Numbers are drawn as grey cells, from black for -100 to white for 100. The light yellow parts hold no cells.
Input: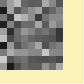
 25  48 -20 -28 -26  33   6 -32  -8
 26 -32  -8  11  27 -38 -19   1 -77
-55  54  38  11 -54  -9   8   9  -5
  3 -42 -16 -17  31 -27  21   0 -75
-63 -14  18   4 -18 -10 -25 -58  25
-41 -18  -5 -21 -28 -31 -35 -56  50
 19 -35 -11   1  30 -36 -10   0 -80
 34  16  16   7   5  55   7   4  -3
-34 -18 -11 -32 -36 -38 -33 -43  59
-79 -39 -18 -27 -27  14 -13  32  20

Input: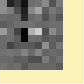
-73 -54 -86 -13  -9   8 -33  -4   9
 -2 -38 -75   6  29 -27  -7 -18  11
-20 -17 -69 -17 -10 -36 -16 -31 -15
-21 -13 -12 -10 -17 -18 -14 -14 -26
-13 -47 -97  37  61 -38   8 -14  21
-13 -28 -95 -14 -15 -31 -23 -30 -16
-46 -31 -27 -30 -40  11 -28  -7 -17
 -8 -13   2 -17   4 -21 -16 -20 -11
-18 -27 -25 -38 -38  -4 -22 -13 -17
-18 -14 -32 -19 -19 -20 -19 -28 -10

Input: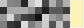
  4   0 -70  54  75 -45  37 -10  38  53
 32  35  35  15 -42 -75 -29 -30 -52 -65
 67 -11 -48 -58 -85  64  20   5  45  19
-56 -66  72  -2  22  60 -35  51 -29   1

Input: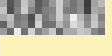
-33  -5  54  22 -29 -11  19  61  11  -9  10 -53  28  46  32
-37   2  59   5 -24   0   6  61  -1  -5  13 -49  33  24  53
 49  -9   2 -37  49  -4  13  60  24  87  42   4  49   2  34
 41  -2   8 -32  65 -12 -10  44  15  71  55  10  57  15 -21
-17  84 -11  64   1  25  56 -21  33  33  55  48   7 -10  22

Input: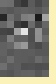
-14 -46 -57 -29 -43 -30 -12
-32 -26 -24 -26 -31 -22 -28
-14 -29  -1   3 -80  28 -70
 -4 -52 -64 -16 -45 -20 -20
-49  27  78 -38  14 -28 -46
 -1 -25 -24 -39  12 -17 -35
-20   8  20 -35 -42 -30 -24
-32 -27 -28 -27 -31 -31 -23
-14 -27 -28 -30 -17 -25 -26
-29 -26 -37 -36 -39 -37 -13
-33 -26 -23 -22 -32 -23 -30

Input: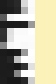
-74 -68  70  97 -78
-77 -71  39  95 -79
 92  98  99 100 -28
-79 -78 -76  21 -77
 76  96  96  99 -61
 78  98  98  98 -62
 94  97  95  97   5
-81 -78  19  99 -79
-71  51 100  98 -77
-78 -81 -61  76 -77
-77   5  98  99 -78
-81 -81 -71  60 -77
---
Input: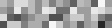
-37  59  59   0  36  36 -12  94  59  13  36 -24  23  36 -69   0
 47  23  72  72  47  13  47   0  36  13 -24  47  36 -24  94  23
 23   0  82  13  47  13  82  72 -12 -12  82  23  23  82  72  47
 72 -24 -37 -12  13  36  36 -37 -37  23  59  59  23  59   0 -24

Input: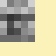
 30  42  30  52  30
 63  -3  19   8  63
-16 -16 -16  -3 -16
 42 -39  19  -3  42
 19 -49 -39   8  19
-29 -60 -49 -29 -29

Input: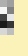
-47  81
 69  49
 37  25
 93   2
-80 -58

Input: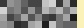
-56  16   4 -22 -46 -46  53  65 -56  29 -66
 16   4 -66 -56  29  42 -78  53  -9 -22 -22
 65  -9   4 -34  16 -34  42  16  42  -9  42
 29 -46 -22  29 -34   4 -46 -56  -9  29 -78

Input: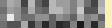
  1  83  13 -12 -12  13  13 -22  13   1 -22  34   1  13 -22
  1  34  23 -47  44 -22 -47  44  23  23   1  34 -12 -47  34
-12  23  13 -22  34 -12 -22  44  44  23   1  57 -34 -34  44
-12 -34 -34  34 -57 -12 -68 -22 -68 -57   1 -80   1 -68   1

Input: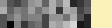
-34 -10  15 -10   2   2 -46  15  15 -10  36 -34 -70
 36 -23   2 -10  25 -10  15  36 -57  36  25 -46 -23
 15 -34 -46 -23  15  25 -23  36   2  46 -70 -57 -34
-34 -93   2 -57 -23 -10 -46  36  25  46  67 -81 -70

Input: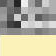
 15   5   5  15  15  -6   5  15
-29  -6 -71  86  25 -16  62  38
 15 -16 -29  51  38  38  25  38
 25 -29  62 -16  51 -29  -6   5
 -6 -49 -61  73  62  73  51  73

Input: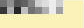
-57  37 -70  50 -11   2  37  85  26
-11  14 -34 -24   2  62  73  85  62

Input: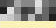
-76  76   7 -54 -42  55 -19 -54
 65  55  31 -32  44 -32 -19 -76
-42 -32  31   7   7  76  -6 -19
